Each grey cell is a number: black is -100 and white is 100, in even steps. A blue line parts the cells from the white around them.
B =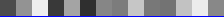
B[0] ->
-40
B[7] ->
-3
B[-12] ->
87
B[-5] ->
-6

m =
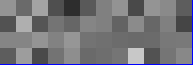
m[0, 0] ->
16
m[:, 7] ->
[15, -22, -15, -8]
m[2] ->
[4, 4, 16, 2, 18, -10, -12, -15, -17, -16, -6, -5]
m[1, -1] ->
-46
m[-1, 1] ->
23
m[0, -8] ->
-65
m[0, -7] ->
-30
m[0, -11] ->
-17
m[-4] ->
[16, -17, 28, -38, -65, -30, 0, 15, -43, 16, 8, -27]

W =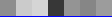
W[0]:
11
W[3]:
-57
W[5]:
5
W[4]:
16

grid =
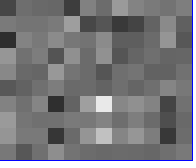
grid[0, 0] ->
-45
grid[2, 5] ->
-10
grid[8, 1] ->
-5
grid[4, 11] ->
-11
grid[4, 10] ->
-23
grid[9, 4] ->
-10
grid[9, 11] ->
-5
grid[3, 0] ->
18
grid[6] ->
[2, -12, 4, -63, -22, 25, 83, 6, 13, 3, -47, -11]
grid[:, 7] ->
[21, -55, -26, -33, -13, -13, 6, -14, 4, -16]
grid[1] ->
[-4, -9, -9, -4, 24, -44, -33, -55, -47, -22, 8, -25]
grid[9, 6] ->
-18
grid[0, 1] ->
-14
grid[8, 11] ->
-15
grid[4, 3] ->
19
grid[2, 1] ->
3
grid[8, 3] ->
-58
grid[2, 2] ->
-5
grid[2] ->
[-64, 3, -5, 9, -7, -10, 9, -26, -26, -16, 17, -32]
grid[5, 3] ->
-2
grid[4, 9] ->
-23
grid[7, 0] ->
21
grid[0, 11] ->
-1
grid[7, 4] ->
-4
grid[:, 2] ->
[-18, -9, -5, -2, -20, -12, 4, -12, -5, -12]
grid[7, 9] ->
-16
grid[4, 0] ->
7
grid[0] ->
[-45, -14, -18, -19, -52, 1, -15, 21, 3, -4, -10, -1]
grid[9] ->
[-6, -32, -12, 11, -10, -15, -18, -16, -17, -19, -13, -5]
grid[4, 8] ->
-9
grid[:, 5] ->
[1, -44, -10, -16, -16, -16, 25, -6, 17, -15]
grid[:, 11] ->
[-1, -25, -32, -20, -11, -6, -11, -18, -15, -5]

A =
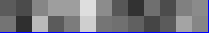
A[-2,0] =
-29
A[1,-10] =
-29
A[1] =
[-9, -63, 46, -29, -3, 62, -8, -12, -25, -46, -29, 29, 5]
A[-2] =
[-29, -41, 5, 24, 24, 74, 10, -32, -61, -13, -40, 0, 9]

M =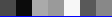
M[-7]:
-43
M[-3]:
94
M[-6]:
-91
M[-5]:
33

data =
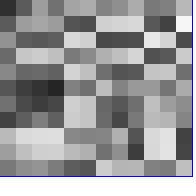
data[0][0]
-62
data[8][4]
7
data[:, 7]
[12, 66, -40, 50, -34, 3, -32, -44, 38, 12, 42]
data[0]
[-62, -29, 23, -11, 29, 35, 2, 12, 35, -5, 0, 44]
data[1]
[-29, 23, 30, 22, -34, -39, 63, 66, 69, -31, -49, 92]
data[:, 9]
[-5, -31, 82, -37, 54, 20, 49, 45, 70, 69, 1]
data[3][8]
67
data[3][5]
9
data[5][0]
-33
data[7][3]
-25
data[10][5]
-33
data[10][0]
-5
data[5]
[-33, -51, -61, -71, 1, -12, 48, 3, 20, 20, -8, 34]
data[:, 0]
[-62, -29, 14, -18, 7, -33, -11, -49, 45, 24, -5]
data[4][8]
-31
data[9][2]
62
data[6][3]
-45
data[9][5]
38
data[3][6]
38
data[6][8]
-13
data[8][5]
3
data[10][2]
16
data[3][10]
-30
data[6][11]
10
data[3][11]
59

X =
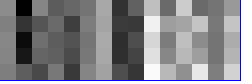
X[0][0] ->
10
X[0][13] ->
-9
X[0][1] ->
-99
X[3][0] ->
4
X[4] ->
[-1, -26, -43, -6, -55, 4, 27, -39, -58, 96, 44, 13, 82, -1, 65]
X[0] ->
[10, -99, 4, -28, -19, -9, 32, -61, -24, 50, -17, 60, -17, -9, 20]
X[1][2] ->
-33
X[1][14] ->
54
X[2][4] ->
-35
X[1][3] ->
-17
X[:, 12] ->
[-17, 54, 10, 24, 82]
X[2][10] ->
-3
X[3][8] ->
-47
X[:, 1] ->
[-99, -59, -91, -82, -26]
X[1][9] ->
89
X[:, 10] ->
[-17, 24, -3, 6, 44]
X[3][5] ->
-6

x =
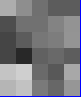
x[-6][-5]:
36
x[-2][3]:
-31
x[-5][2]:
-11
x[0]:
[36, 11, -12, -28, -28]
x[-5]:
[-39, -11, -11, 3, 15]
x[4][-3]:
-17
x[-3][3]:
-18
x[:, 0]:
[36, -39, -46, -46, 54, 42]
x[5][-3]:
-4
